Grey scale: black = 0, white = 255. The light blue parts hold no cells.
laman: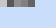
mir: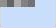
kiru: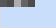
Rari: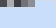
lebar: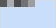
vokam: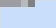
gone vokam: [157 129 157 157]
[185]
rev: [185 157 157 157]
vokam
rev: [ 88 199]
laman
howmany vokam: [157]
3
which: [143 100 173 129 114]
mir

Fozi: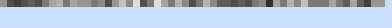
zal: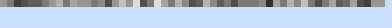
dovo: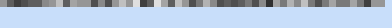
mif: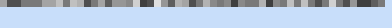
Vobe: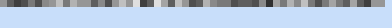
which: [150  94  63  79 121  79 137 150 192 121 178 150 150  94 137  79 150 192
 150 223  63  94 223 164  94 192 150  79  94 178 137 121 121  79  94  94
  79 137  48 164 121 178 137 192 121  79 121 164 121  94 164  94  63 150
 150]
Vobe
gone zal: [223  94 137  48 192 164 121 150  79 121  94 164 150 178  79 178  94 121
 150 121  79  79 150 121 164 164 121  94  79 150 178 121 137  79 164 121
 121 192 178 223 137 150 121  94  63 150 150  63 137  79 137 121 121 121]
[108]

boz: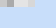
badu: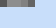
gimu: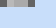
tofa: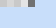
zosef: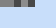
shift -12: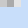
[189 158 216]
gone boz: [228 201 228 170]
[215]
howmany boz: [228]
2
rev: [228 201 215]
tofa
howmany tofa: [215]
1
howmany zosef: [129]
2

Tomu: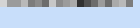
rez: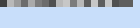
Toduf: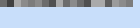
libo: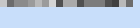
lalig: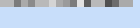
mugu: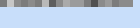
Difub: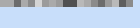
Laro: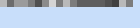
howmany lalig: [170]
4
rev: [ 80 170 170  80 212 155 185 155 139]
libo

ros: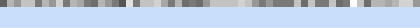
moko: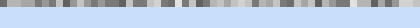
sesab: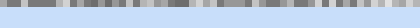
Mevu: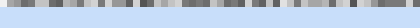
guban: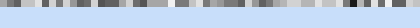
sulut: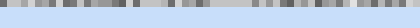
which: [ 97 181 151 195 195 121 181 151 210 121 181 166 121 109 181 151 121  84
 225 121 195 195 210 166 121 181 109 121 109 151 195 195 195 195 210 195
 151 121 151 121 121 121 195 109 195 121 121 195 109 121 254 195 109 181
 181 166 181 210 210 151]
ros
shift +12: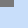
[133 133]
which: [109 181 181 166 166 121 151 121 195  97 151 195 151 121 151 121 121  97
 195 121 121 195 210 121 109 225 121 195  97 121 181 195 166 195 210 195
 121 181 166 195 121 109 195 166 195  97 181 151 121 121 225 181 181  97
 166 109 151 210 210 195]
moko
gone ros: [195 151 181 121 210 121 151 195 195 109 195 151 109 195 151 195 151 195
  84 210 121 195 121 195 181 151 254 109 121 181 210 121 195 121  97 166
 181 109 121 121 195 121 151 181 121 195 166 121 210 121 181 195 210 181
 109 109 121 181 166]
[225]
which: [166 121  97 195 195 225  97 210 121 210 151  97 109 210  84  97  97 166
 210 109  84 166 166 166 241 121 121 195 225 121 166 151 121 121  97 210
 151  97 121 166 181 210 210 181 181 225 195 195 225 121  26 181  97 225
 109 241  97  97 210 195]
guban
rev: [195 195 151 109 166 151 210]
sulut
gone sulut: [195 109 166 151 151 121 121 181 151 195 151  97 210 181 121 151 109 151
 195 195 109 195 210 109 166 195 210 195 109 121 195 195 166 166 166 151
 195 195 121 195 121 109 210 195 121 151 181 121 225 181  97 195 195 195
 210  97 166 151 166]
[137]

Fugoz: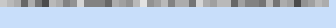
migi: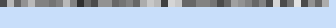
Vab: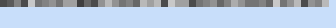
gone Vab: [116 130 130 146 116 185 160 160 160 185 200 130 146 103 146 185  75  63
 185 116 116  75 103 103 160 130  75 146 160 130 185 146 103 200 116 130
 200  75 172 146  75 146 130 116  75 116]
[90]
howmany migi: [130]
9
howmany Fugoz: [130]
7

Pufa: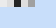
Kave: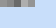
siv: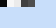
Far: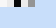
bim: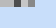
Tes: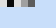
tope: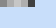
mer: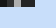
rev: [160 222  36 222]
Pufa
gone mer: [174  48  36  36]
[21]
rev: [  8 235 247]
Far
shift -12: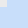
[223]

